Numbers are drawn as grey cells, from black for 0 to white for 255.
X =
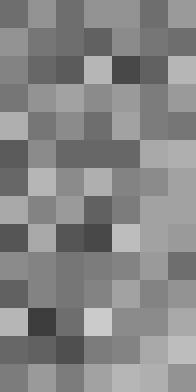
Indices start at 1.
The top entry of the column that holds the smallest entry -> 147
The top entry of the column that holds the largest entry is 147
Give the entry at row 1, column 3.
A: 110
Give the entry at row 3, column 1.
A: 131
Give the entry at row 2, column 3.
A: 110
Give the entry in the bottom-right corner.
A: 147
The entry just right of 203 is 139
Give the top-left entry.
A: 110
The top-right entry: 154
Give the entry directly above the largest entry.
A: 131
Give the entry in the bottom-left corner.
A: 124
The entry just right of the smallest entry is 110
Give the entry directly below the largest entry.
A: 124
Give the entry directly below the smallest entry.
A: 97
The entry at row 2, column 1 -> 147
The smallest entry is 60
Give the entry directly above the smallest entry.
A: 131
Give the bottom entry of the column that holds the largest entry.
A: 162

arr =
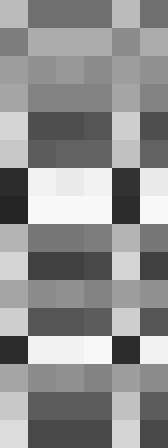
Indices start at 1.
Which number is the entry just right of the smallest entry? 248
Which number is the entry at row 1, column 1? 187
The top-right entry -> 111
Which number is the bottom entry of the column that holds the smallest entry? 220
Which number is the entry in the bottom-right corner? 72
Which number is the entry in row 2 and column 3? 172
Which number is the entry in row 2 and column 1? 125
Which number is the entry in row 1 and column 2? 111
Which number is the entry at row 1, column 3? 111
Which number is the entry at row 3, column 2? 145
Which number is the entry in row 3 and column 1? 158
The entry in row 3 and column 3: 152
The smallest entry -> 37
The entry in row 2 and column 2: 172
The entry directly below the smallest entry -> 180

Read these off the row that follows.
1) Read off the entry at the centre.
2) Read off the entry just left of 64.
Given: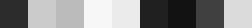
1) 235
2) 18

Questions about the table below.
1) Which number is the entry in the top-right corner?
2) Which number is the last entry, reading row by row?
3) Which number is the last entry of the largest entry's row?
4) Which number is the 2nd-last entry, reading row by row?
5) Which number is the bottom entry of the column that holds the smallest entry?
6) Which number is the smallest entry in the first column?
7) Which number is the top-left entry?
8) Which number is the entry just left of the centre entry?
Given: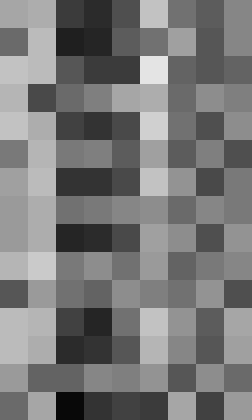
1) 134
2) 154
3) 99
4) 65
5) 8
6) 86
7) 166
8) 121

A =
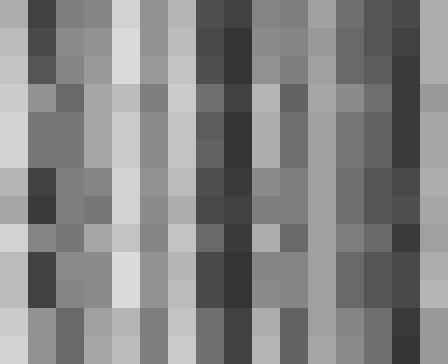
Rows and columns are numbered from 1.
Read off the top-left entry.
173
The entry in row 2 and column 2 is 73
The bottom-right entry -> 153
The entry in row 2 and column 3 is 139
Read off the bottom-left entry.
210
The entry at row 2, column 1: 187
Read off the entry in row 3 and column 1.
195
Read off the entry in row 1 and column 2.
65
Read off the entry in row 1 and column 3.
126
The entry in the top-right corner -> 173
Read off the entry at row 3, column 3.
133

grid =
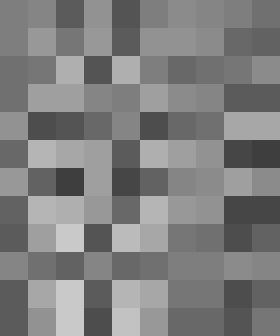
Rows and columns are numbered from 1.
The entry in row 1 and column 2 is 133
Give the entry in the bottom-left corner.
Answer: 91
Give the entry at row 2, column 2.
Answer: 152
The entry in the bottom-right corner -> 118
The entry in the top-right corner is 112
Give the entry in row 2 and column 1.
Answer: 126
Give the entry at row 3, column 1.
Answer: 112
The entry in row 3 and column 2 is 118
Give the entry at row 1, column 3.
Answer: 91
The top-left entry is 126
